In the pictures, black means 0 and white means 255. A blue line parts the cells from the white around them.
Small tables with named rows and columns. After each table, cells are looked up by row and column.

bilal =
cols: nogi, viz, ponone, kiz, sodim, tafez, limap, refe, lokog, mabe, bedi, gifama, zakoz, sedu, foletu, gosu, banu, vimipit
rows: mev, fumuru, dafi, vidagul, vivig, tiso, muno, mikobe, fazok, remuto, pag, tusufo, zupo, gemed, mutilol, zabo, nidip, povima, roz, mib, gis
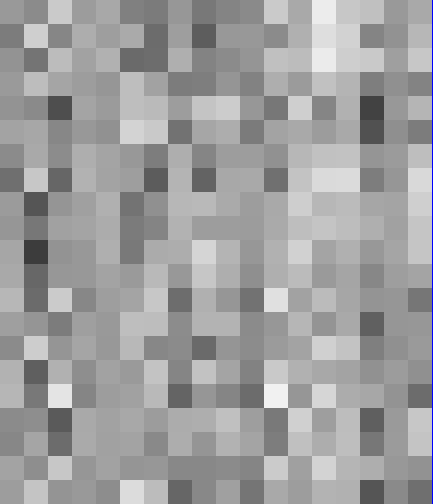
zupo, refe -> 109
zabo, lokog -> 194
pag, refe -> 173
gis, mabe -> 160
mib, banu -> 152
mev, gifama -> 202
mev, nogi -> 153
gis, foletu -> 177
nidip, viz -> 120
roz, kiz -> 170
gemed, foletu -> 169
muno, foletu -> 194
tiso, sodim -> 145
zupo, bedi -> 114
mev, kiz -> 156
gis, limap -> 188
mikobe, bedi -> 169

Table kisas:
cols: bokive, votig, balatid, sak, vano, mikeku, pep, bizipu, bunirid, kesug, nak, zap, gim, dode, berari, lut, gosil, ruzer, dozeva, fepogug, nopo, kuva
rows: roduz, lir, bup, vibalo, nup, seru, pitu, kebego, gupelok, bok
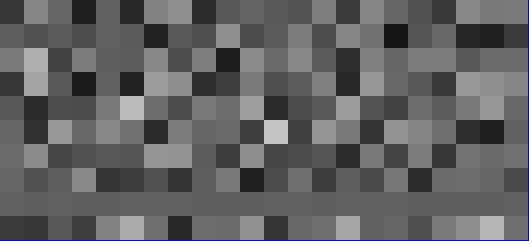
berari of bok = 165
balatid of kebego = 95
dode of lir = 77
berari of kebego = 94
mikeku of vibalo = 35
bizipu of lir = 88
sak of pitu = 82
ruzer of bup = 124
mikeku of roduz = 40
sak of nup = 76
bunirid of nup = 120
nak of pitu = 142
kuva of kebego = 74
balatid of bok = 87
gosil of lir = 21

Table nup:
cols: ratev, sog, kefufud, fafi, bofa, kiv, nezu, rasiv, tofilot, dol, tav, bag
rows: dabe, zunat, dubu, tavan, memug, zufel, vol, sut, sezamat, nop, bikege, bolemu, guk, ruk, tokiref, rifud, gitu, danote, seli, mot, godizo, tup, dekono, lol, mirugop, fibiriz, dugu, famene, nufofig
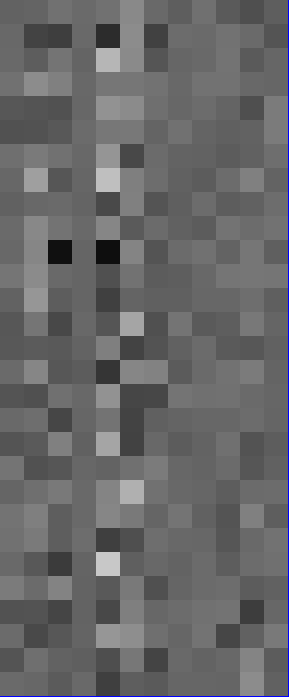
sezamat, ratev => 97
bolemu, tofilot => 104
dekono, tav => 105
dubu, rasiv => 102
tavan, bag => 102
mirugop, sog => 107
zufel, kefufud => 88
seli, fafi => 97
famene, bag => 92
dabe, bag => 94
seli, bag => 93
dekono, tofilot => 103
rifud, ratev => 106
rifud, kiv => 134
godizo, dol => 93
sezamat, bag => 109
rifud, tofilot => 106

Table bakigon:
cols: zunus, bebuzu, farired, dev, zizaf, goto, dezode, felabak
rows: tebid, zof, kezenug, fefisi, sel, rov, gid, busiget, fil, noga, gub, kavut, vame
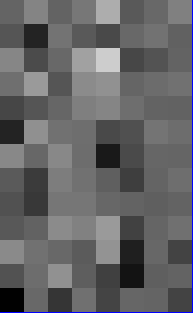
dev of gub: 91
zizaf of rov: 73
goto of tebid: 89
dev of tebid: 119
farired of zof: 115
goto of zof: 104
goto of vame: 102

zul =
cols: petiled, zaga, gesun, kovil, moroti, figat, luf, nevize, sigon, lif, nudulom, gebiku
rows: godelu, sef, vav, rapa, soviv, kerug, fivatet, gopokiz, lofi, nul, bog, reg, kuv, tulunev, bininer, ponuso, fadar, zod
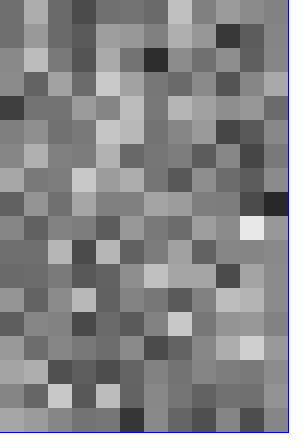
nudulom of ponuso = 121
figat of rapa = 162
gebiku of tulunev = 130
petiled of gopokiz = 167
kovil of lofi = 166
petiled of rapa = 139
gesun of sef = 105
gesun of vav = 121
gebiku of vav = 134
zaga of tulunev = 134
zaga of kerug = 143

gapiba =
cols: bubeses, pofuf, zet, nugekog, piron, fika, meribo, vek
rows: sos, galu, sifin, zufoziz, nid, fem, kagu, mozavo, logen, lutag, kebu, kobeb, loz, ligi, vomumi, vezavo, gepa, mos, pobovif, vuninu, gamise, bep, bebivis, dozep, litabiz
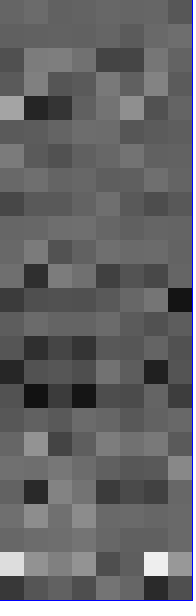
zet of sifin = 126
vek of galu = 110
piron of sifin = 68
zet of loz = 81
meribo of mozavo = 111
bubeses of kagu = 123
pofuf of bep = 141
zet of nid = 52
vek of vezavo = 84
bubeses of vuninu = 112
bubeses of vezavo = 38
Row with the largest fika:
nid

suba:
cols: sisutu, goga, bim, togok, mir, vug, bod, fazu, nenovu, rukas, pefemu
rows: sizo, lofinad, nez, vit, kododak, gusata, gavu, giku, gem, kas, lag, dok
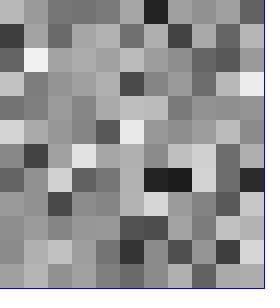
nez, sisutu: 99
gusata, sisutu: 212
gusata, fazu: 141
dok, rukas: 170
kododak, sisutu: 114
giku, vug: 177
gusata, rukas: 186
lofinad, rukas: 101
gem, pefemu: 199
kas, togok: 151
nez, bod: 156
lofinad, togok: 165
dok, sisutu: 160
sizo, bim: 117
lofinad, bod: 174
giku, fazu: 27
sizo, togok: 114
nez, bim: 163
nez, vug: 187
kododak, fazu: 122

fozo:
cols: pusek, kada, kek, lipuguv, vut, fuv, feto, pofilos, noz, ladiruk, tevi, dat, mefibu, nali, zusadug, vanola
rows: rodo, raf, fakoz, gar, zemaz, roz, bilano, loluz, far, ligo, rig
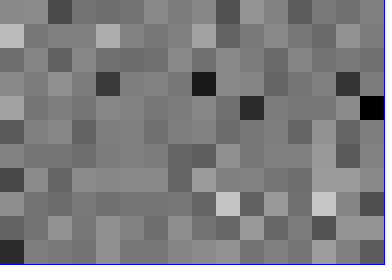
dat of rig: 128
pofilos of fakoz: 136
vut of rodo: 111
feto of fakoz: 113
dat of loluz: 117
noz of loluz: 155
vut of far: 113
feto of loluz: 136
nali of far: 198
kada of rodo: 140
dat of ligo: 103
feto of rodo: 136
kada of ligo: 115
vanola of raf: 123
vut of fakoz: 113
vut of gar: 58
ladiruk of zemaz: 113

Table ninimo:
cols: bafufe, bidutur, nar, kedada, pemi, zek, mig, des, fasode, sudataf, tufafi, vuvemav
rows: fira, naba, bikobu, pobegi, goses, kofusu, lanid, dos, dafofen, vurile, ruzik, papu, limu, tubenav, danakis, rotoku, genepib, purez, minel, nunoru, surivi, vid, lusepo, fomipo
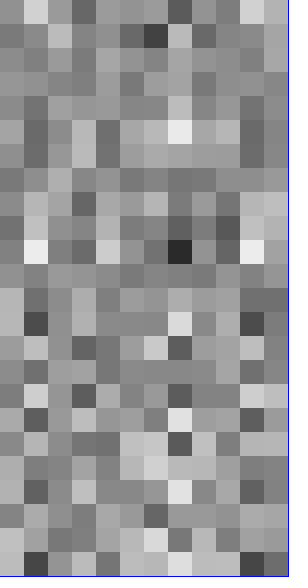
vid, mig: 102
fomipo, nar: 148
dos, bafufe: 121
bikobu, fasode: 147
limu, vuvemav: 112
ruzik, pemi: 204
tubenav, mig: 136
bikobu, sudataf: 141
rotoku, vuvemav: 134
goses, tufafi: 115
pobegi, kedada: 127
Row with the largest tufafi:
ruzik

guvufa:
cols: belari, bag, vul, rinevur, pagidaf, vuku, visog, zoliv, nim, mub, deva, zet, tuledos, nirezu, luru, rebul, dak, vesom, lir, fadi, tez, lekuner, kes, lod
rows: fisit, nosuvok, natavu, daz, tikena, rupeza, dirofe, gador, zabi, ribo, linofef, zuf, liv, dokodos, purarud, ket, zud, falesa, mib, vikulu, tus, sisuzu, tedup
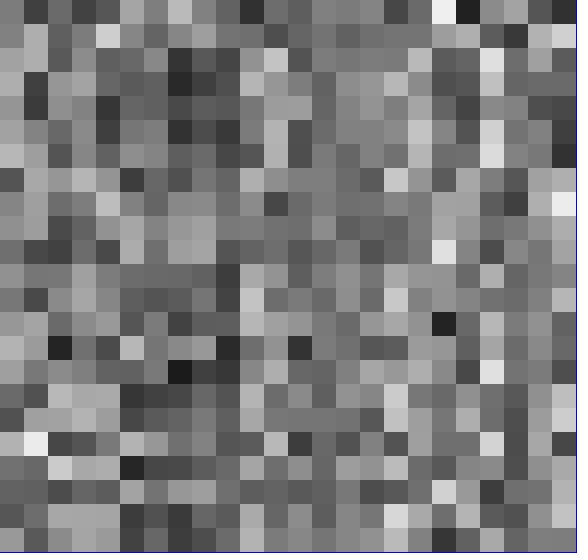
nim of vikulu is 92
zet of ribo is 113
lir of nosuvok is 157
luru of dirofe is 102
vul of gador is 150
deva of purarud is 110
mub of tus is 111
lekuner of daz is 101
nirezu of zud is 95
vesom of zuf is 149
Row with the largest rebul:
ket

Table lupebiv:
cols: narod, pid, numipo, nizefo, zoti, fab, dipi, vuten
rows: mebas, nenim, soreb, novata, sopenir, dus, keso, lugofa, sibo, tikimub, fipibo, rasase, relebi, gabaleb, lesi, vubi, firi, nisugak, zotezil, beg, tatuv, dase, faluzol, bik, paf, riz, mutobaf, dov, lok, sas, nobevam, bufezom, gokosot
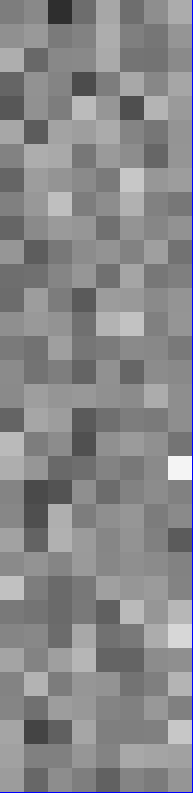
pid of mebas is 137
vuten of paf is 131
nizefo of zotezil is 80
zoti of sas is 132
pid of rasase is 112
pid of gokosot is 103
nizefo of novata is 76
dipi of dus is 118
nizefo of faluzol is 155

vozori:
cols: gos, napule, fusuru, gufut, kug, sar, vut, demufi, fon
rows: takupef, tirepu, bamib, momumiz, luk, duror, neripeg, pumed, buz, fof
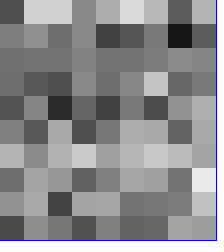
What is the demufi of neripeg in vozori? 186
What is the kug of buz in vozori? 167
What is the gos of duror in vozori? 127
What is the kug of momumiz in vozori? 111
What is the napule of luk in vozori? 132
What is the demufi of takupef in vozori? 92
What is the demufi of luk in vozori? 146
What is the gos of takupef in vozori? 78
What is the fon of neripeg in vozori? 165
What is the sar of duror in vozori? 174
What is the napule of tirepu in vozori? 143
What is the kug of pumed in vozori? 128
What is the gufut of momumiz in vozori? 138
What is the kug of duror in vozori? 120
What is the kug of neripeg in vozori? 159
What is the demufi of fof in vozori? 165
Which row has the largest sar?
takupef

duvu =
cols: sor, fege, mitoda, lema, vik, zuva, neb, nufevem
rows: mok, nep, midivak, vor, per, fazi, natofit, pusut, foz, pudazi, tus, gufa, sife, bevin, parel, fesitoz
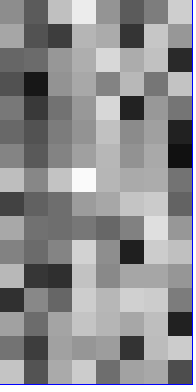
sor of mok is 141
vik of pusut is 182
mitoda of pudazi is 110
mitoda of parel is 161
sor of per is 120
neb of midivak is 193
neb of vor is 118

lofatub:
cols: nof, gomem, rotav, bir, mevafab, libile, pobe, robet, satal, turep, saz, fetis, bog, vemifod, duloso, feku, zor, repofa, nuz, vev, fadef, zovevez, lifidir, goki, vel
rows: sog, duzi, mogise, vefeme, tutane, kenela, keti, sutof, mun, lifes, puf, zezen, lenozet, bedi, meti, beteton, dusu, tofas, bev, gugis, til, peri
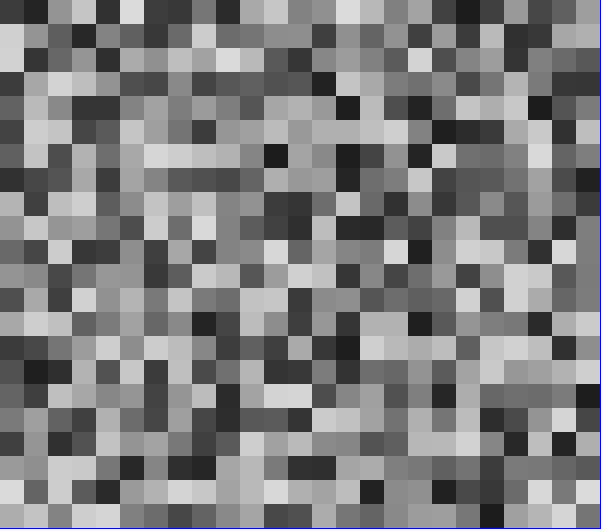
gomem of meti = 72
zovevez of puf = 123
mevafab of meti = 206
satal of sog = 118
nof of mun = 180
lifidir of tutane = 28
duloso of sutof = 37
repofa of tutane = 35
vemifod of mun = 109
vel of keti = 126
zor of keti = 146
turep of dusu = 43
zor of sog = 128
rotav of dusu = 191
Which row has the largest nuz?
keti

